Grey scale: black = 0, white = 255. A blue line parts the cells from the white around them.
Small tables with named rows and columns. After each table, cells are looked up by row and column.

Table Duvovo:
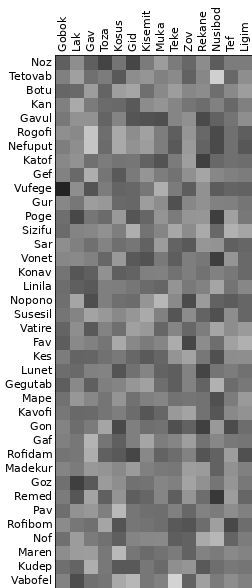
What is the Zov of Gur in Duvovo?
135
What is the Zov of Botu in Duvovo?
135
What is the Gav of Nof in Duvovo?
123
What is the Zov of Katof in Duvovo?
158
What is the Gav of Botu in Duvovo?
157
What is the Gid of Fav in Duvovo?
136
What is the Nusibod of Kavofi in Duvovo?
86
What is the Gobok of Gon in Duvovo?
131

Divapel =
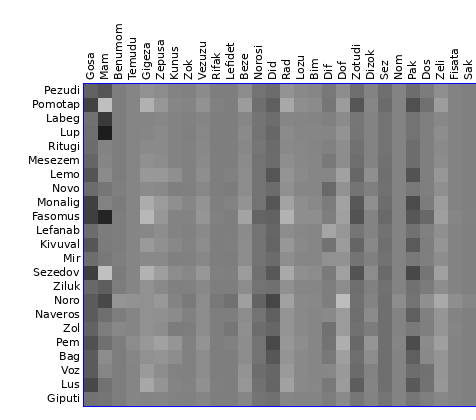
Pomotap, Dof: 155
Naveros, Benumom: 125
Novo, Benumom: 127
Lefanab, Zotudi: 117
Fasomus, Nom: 131
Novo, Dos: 127
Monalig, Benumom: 123
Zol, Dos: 127
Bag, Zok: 129
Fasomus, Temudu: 133
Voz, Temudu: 133
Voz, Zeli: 149
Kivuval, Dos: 126
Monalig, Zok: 134
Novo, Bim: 134
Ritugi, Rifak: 126
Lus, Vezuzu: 144
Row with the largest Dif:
Lefanab

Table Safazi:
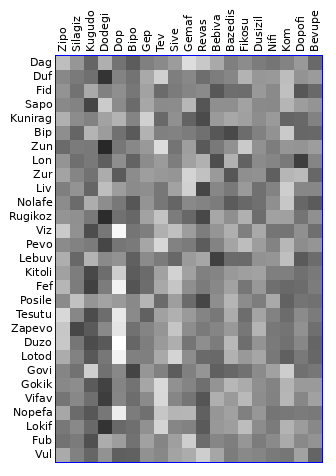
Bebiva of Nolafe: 124
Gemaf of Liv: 209
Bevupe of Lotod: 103
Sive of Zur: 149
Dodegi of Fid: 129
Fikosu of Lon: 98
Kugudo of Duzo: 76
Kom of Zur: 182
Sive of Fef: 197
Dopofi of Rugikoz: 116
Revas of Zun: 89
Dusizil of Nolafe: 112
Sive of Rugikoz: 124
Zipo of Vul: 170
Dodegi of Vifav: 61
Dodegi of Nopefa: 119
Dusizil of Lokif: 140
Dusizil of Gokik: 143

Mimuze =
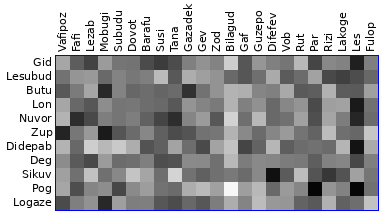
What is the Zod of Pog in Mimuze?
160
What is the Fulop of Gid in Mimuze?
127
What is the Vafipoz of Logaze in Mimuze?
75
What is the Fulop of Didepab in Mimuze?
170
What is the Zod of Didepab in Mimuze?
163
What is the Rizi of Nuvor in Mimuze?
165
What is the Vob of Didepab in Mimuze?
94
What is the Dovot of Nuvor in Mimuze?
126
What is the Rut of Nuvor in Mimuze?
161
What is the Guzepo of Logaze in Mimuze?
188
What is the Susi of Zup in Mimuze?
96
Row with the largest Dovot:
Sikuv

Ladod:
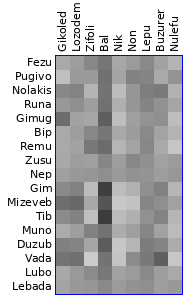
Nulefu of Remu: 197
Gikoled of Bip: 169
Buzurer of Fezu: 162
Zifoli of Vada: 203
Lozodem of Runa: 143
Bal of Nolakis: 115
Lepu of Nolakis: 126
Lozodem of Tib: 130
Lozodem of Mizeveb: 104
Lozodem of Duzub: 132
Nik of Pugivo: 164
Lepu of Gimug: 147
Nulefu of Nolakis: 177
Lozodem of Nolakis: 131
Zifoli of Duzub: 165
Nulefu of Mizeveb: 161

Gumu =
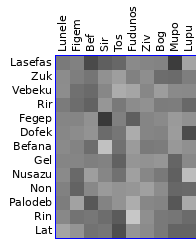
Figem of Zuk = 126
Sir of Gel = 130
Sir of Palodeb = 131
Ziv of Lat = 139
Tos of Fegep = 128
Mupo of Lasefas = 60
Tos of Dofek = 118
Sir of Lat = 118
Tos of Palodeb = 147
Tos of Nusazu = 113
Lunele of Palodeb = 125
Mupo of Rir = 125
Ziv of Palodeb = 135
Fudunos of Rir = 140
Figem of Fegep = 133
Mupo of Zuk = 107
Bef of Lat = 114
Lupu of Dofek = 76
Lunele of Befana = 138

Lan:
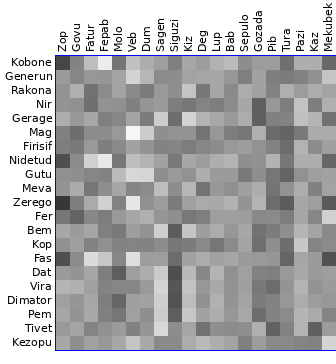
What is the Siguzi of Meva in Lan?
141
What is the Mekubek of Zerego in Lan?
90
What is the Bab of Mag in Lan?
125
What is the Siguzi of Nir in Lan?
126
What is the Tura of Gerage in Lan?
131
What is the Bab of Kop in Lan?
139
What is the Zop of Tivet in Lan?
153
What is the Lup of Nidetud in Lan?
174
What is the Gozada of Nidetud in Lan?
145
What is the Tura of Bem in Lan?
143
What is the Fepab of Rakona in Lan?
139
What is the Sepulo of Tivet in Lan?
142
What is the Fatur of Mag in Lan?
139
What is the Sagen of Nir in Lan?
155
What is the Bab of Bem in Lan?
151
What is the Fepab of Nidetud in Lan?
232
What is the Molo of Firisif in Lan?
138
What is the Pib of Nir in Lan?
152
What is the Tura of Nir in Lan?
125
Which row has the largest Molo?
Gutu

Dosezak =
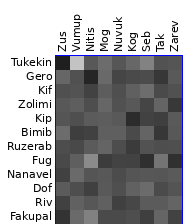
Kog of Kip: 44
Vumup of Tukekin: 195
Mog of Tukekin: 108
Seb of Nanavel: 87
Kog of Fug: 66
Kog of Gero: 74
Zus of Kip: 85

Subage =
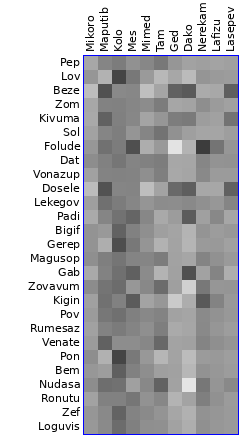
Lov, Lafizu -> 154
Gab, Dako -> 80
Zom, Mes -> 134
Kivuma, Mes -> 135
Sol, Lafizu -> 165
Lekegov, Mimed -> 149
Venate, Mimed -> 135
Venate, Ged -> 163
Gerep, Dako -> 181
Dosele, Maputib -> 82
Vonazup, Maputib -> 131
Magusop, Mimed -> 133
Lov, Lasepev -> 156
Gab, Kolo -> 112
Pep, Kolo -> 124
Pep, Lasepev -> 160
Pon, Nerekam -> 155
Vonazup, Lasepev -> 155
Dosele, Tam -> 163
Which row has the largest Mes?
Nudasa

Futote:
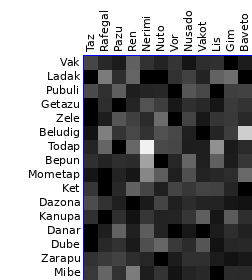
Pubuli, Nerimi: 36
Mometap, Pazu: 35
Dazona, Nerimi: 26
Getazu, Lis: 22
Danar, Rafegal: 30
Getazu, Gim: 58
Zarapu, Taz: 49
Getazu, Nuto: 62
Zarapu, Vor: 28
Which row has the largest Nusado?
Bepun

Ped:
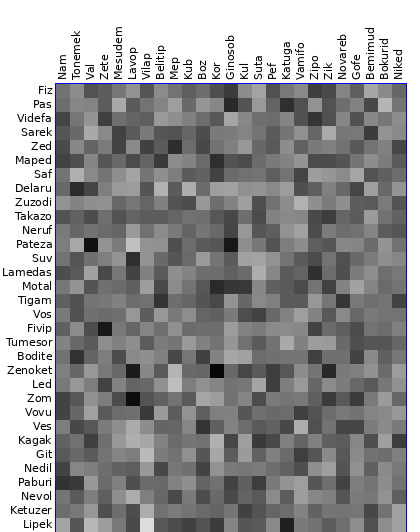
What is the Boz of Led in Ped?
144
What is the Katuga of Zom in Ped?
117
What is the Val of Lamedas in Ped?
161
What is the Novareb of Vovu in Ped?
120
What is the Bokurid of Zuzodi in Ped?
123
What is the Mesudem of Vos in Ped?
111

